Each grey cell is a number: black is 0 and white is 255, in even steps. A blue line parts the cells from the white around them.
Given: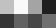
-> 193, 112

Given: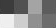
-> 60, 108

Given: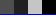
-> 78, 2

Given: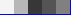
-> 244, 128

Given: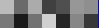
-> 187, 57

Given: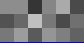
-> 141, 98

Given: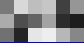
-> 121, 135

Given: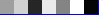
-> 159, 5
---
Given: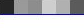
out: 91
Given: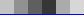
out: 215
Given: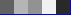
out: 41
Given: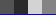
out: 132
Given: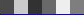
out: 126
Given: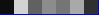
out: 48
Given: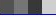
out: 207
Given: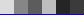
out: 59
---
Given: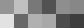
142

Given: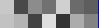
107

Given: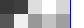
254

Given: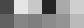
170

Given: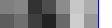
199

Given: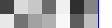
47

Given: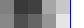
166

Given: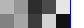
75

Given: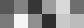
217
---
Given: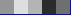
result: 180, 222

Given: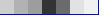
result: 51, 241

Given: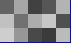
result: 173, 206

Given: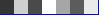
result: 255, 255

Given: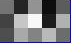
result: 248, 248

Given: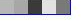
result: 58, 226

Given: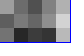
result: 102, 211
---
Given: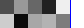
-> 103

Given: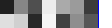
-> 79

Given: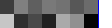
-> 95

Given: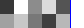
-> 140

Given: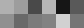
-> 73

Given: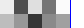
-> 223

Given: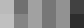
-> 161

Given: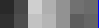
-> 207

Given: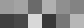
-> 106
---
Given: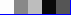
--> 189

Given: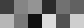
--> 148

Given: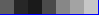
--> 26

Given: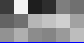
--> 30

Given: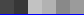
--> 194

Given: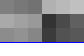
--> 114

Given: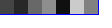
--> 104

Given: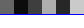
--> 62
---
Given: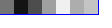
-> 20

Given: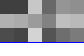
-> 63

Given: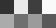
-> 233

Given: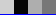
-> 5

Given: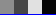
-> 70

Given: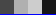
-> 176

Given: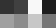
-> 64

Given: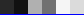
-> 17
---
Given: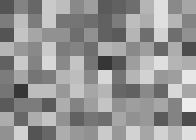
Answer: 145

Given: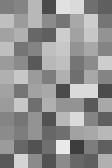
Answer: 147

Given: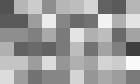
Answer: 163

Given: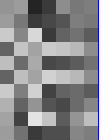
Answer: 92

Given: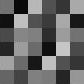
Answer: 114
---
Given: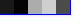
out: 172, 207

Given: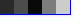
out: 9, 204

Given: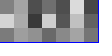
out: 206, 219

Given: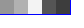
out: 243, 243

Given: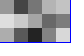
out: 165, 222

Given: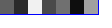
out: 74, 241

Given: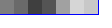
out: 84, 214
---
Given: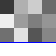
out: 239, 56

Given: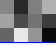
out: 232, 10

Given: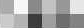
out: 246, 60

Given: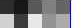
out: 232, 23

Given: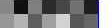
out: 210, 16

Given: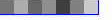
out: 202, 62

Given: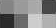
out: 205, 43

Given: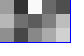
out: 249, 50
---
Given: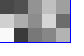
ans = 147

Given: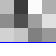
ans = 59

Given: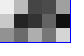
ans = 69

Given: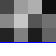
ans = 157

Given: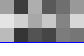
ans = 89

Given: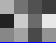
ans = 114

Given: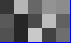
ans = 103

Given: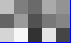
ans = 106

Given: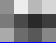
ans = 237
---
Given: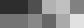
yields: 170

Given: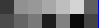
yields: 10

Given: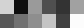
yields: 64

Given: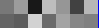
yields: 134

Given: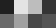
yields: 71

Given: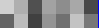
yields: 195

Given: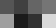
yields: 49

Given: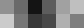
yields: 176

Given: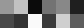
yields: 207
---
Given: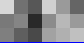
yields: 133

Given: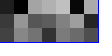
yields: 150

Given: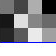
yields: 222

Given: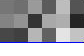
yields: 146

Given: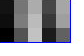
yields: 124

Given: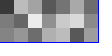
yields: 102
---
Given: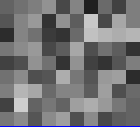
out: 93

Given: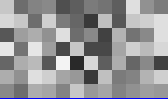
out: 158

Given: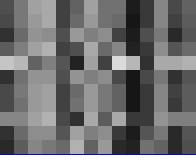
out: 41

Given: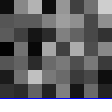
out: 106

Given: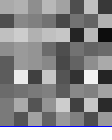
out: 78

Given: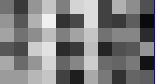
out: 101
